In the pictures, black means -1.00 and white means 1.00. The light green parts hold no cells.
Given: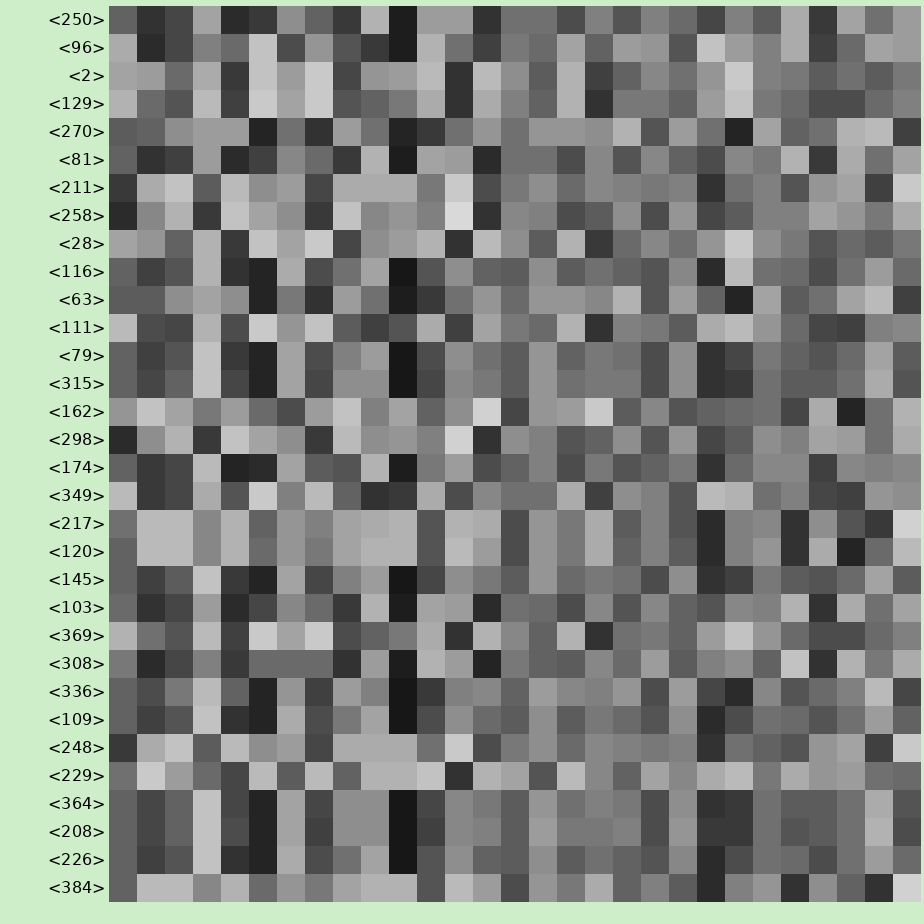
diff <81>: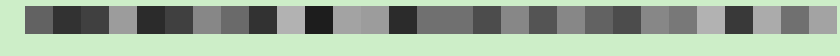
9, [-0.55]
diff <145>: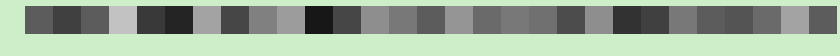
1, [-0.23]
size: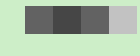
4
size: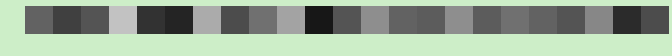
23
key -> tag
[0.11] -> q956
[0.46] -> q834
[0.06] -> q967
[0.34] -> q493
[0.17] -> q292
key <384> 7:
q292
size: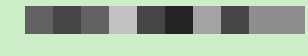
10
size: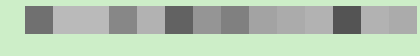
14

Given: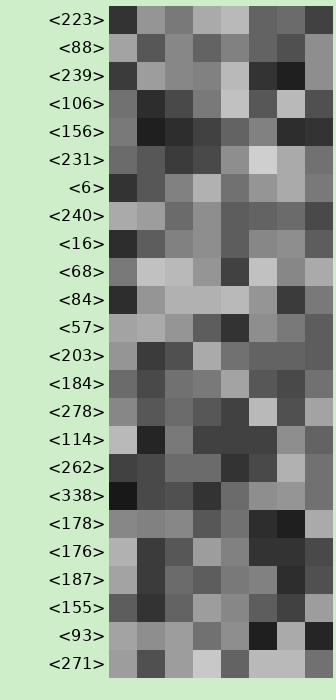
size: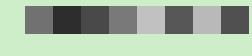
8
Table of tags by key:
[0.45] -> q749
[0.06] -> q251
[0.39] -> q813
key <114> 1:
q749
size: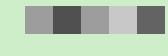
5
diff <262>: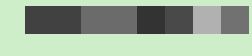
2, [-0.43]

